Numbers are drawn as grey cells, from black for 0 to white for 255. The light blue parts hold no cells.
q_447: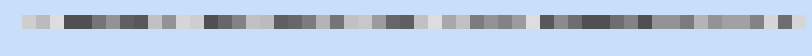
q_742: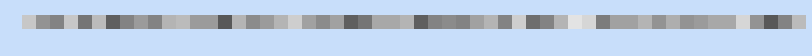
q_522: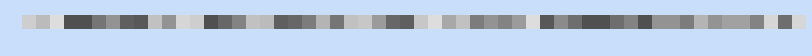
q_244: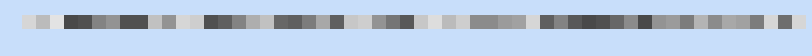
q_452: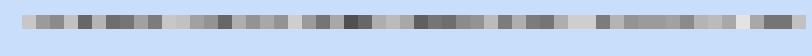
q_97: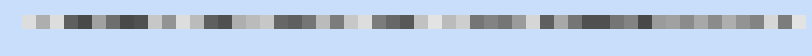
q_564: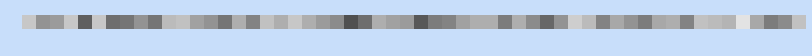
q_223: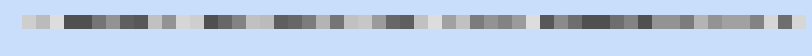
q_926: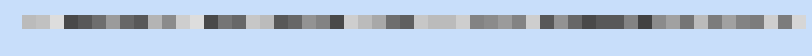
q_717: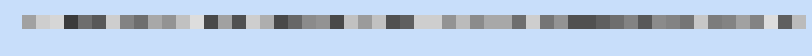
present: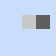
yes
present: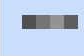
yes
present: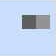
no
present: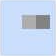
yes

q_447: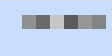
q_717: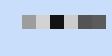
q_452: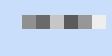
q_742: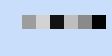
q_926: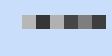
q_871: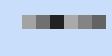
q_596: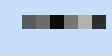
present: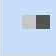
no
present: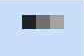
no

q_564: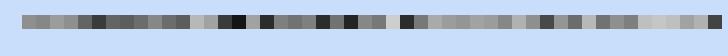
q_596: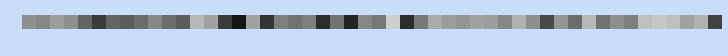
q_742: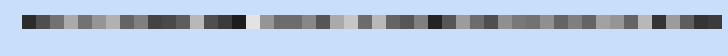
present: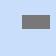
no
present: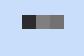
yes
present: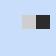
yes
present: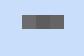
no

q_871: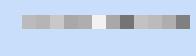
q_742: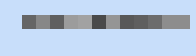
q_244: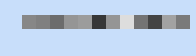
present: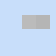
yes
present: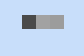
no

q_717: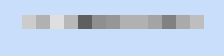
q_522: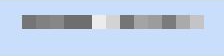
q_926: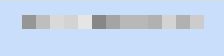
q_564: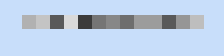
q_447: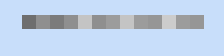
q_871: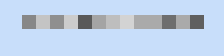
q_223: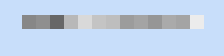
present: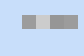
no
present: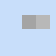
yes

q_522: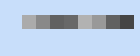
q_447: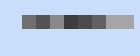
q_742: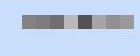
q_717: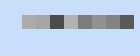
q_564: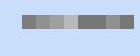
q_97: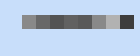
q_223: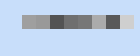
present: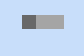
no
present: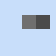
no
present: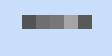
no
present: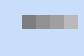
yes
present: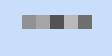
no
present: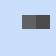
no
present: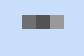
no

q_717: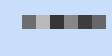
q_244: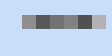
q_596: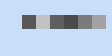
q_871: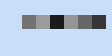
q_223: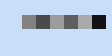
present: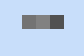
yes
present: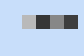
yes

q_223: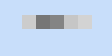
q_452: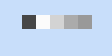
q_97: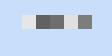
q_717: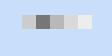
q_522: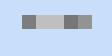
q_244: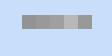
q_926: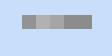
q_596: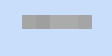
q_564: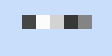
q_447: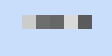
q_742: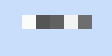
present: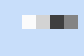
no
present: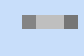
no
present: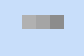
yes

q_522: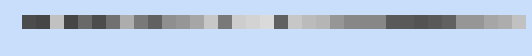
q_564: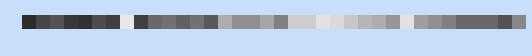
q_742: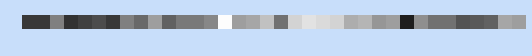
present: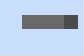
no
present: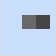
no
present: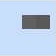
no

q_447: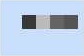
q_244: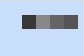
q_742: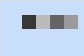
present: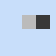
no
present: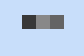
yes
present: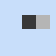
no
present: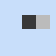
yes

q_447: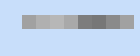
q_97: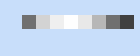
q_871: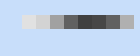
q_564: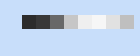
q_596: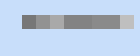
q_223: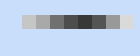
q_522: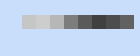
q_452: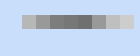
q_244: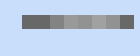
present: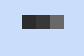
yes
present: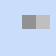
no
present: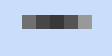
no
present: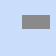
yes
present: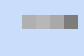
yes
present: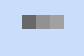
no
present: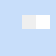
yes

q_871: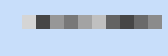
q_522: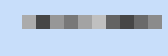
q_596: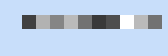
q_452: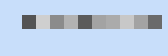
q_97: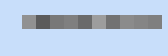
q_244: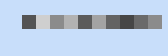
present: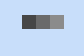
yes
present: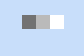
no
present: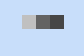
yes
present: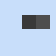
yes
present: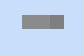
no

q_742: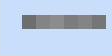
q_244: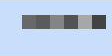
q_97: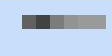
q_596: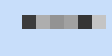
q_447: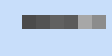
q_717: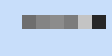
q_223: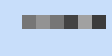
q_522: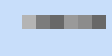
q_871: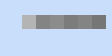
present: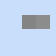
yes
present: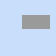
yes
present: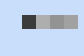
yes

